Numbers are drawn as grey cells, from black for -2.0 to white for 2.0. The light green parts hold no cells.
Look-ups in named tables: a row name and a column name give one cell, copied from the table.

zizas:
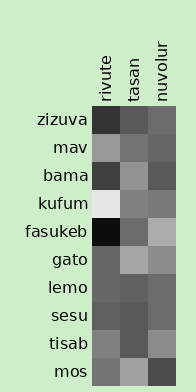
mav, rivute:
0.4
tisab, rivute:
0.0
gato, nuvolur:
0.2
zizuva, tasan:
-0.6
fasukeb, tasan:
-0.3
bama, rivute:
-1.0
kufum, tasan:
0.0
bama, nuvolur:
-0.6
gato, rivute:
-0.4
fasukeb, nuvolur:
0.7

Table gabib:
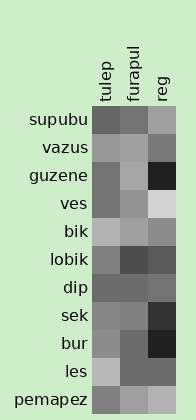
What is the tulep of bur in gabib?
0.2
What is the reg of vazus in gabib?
-0.1
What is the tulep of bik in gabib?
0.8
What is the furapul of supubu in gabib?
-0.2
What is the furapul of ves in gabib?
0.3
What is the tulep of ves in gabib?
-0.2
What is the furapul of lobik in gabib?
-0.8
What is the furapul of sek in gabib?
0.0
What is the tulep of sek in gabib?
0.1
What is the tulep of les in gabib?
0.9
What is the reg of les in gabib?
-0.3
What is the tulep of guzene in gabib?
-0.2
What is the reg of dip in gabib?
-0.2
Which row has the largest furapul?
guzene

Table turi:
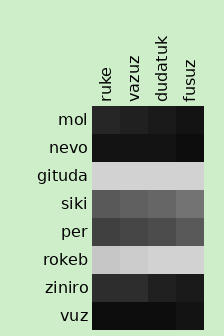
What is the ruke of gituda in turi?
1.3
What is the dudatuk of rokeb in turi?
1.3
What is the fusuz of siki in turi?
-0.2
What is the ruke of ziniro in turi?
-1.3
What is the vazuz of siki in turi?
-0.5
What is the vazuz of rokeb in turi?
1.2
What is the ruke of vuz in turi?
-1.8
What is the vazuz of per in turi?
-0.9
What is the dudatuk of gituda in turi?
1.3
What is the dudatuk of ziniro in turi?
-1.5
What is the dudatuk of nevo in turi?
-1.7
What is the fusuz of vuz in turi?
-1.7
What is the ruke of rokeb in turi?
1.1
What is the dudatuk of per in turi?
-0.8
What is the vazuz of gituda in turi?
1.3
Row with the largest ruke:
gituda

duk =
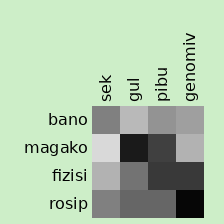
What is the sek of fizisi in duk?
0.8
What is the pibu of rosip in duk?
-0.4
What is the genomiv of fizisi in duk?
-1.1
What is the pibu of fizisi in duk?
-1.1
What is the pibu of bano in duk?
0.3
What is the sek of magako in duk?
1.4
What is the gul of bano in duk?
0.9
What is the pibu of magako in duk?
-1.0
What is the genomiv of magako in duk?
0.8
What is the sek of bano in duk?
0.0
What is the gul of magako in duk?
-1.6
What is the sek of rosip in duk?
0.0
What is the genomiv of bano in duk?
0.5
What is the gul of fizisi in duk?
-0.2
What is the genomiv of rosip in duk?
-1.9
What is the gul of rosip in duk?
-0.4
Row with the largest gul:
bano

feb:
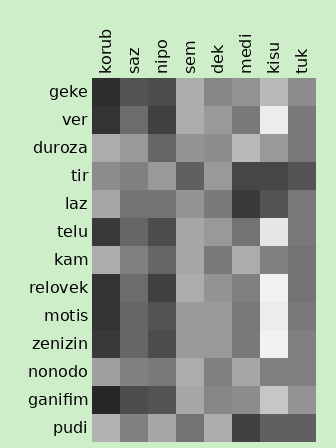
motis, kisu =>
1.7
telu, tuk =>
-0.1
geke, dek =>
0.1
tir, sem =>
-0.5
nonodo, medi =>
0.6
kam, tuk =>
-0.2
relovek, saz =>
-0.3
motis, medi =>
-0.1
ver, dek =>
0.4
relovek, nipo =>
-1.0
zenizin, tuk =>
0.0
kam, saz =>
0.0
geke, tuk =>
0.2
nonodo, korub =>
0.5
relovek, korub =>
-1.2
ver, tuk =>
-0.1
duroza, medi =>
0.9
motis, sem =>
0.4
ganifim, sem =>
0.6
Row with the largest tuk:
ganifim

